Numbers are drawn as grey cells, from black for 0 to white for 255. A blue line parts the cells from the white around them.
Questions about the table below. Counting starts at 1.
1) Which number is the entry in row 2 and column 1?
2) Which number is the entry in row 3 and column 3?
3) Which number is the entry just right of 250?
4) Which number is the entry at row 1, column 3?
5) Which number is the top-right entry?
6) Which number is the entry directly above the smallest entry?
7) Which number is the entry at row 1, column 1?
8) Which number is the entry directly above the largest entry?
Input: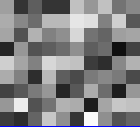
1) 172
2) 178
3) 143
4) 94
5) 136
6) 159
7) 159
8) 29
